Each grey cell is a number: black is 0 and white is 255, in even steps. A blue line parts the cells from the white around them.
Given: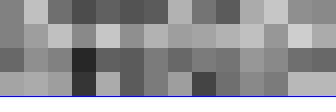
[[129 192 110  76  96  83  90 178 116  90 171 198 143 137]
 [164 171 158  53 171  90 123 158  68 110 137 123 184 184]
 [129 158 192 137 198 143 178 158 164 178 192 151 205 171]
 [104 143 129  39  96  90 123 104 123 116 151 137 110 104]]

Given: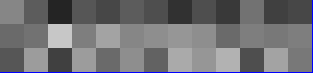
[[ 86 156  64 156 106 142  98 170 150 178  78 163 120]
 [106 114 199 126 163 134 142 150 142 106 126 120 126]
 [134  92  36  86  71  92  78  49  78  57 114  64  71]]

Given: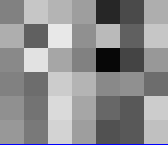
[[137 226 166 129   7  68 152]
 [129 198 180 158  38  74 174]
 [152 121 211 158  81  88 192]
 [144 115 218 166 103  88 204]
 [129 109 204 180 137 144 109]
 [174  96 232 144 186  96 198]]

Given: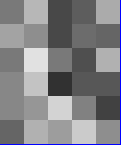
[[121 225 121  79 177]
 [135 195  49  87  87]
 [121 183  72  93 171]
 [101 177 157 203 142]
 [135 150 211 129  65]
 [163 142  72 108 101]]

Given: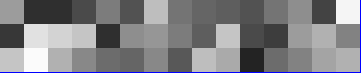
[[197 251 177 136 108 101 136  88 190 170  35 108 130 164 177]
 [ 55 225 211 197  47 142 150 124  94 197  74  61 156 177 130]
 [156  47  47  74 124  82 190 116 101  94  82 116 142  67 245]]

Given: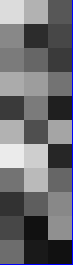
[[235 206  38]
 [115 186 102]
 [220 178  87]
 [171 157 115]
 [ 58 123  31]
 [123 102  58]
 [ 50  94 136]
 [178  79 165]
 [136  44  71]
 [109  25  17]
 [ 71  17 144]]
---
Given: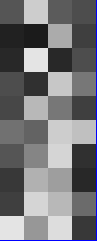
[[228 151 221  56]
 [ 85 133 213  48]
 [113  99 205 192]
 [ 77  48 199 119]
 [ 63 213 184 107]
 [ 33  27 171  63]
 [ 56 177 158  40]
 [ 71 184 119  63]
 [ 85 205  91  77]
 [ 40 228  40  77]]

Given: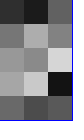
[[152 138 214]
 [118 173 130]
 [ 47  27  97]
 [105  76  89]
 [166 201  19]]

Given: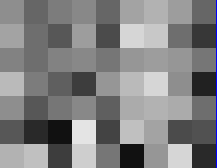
[[130 110 130 136 118 150 157 150 118]
 [142 102 124 136 102 163 178 157 102]
 [142  87 118 136  95 171 178 171 110]
 [186 124  95  61 150 186 214 142  33]
 [163 110  87 157  75 214 200 110  55]
 [178 192  61 206 118  17 150 214  41]
 [ 87  41  17 228  67 192 163  75  81]]

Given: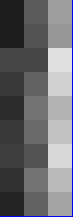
[[ 69  69 224]
 [ 62  83 216]
 [ 56  98 209]
 [ 56 106 194]
 [ 50 114 187]
 [ 43 114 179]
 [ 37  98 164]
 [ 29  90 158]
 [ 29  83 150]]

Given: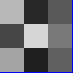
[[ 69 214 121]
 [163  31  96]
 [184  39  89]]

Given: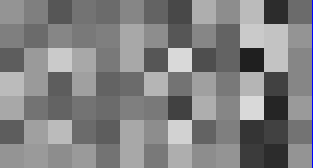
[[ 93 154 202 168 121 168  86 217  78  99  31 195 134]
 [ 93 160 187 107  93 168 141 210  99 127  52  65 115]
 [148 154 141 154 115 168 121 174 141 148  59  44 148]
 [127 107 134 121 127 168 141  86 134  99 202 195 148]
 [168 115  99 115 107 127 121  65 174 134 217  37 154]
 [187 154  93 160  99 107 181 115 160 121 181  65 134]
 [148 127  86 115 107 134  99  72 174 141 187  44 107]]

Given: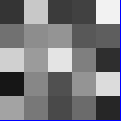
[[208 155 228 127  46]
 [113 141 148  88  94]
 [ 22 135  80 148 220]
 [163 120  73 107  38]
 [ 52 200  59  65 242]]
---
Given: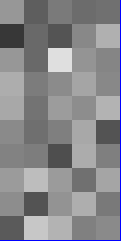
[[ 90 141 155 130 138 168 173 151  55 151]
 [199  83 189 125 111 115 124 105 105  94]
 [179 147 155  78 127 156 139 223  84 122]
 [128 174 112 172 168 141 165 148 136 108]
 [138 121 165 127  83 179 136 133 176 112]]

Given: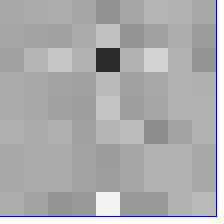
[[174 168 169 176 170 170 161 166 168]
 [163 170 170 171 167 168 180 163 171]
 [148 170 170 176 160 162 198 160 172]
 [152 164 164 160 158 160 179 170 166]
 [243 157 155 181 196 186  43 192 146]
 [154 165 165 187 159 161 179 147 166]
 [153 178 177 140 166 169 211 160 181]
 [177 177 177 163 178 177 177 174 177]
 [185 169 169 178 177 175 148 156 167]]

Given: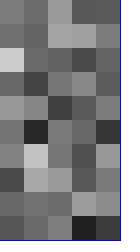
[[ 87 104  75 130 116 151 105 203 113 124]
 [106 115 168 193  40 133  68 106 101 109]
 [126 108 153 118 123  65 119  98 164 154]
 [ 32 155  88  80 104  91 136  75 160  89]
 [ 60 139 122 151  55 125  92 100 124  90]]

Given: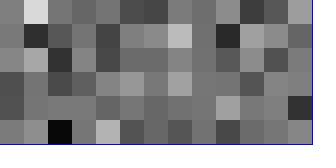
[[123  81  79 134 121 127]
 [142 117 115 166  47 217]
 [  8 121  74  49  87 117]
 [118 121  95 132 115 102]
 [179 101 132  72  68 116]
 [ 82 119 152 108 127  76]
 [103 103 120 107 138  70]
 [ 85 113 161 132 187 122]
 [114 117 118 113 112 110]
 [ 71 159 115  88  41 141]
 [108 120  84 141 160  60]
 [119 126 132  81 139  87]
 [134  50 126 122 100 157]]

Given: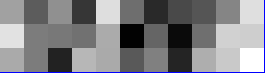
[[170 226 161]
 [124 124  92]
 [ 34 120 144]
 [183 113  54]
 [170 171 222]
 [ 89   2 110]
 [128 101  41]
 [ 36  10  73]
 [174 111  85]
 [201 209 133]
 [255 206 223]]

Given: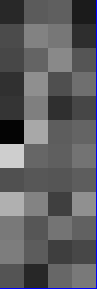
[[ 84 125 121 176  80 206   4  52  48  71  75  40]
 [ 39  92  86 131  87 102 168 127 143 100 130  91]
 [103  62 116  63  85  95  93  47  79 137 119  95]
 [121  71  97 144  93 115 100  70 111  85  46  27]]

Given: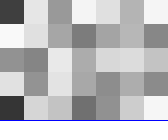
[[ 53 225 146 249  63]
 [214 147 133 224 230]
 [195 227 233 166 153]
 [112 168 172 124 244]
 [145 141 216 164 224]
 [205 173 220 183 180]
 [246 139 195 135 245]]
